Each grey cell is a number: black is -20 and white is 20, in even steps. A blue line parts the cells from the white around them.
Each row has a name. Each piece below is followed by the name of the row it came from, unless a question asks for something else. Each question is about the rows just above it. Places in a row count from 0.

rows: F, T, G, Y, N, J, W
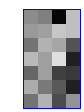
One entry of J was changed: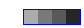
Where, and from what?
3, [-15]
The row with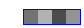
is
W
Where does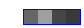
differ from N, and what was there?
2, [-10]
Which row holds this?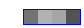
G

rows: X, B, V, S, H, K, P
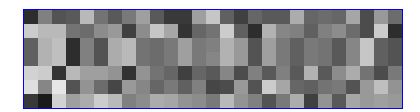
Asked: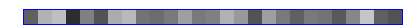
V
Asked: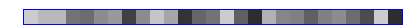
B
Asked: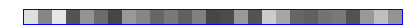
K
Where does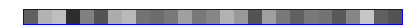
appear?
S

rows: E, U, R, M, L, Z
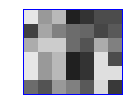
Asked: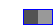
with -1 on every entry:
[-8  3]
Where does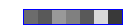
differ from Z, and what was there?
1, [-7]
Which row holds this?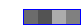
R
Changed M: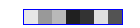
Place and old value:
6, [-8]

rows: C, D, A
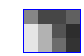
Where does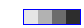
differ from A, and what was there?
3, [-12]
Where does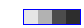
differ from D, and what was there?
2, [-7]
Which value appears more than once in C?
[-9]
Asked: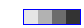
A
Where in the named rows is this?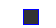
A, 3

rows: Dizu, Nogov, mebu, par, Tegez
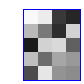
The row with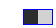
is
Nogov
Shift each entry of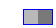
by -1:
[ 8 -2]
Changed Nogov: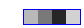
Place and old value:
2, [-13]

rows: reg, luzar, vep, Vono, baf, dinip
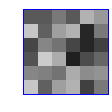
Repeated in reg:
[-6]
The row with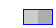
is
Vono
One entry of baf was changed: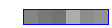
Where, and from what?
1, [0]
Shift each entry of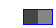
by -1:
[-10   0]
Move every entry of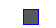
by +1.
[-5]

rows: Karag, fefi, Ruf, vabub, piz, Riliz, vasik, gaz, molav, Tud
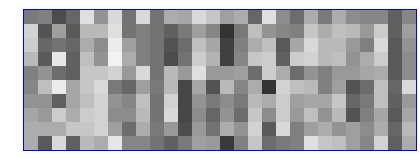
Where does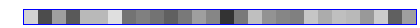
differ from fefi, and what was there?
1, [-7]
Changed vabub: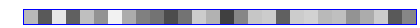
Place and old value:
27, [2]
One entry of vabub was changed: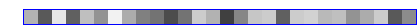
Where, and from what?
0, [9]
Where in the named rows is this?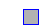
vabub, 13

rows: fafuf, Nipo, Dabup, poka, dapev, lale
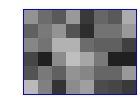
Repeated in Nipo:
[-2]
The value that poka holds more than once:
[-15]
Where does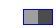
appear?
lale
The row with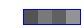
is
dapev
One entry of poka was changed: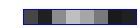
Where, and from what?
6, [-15]

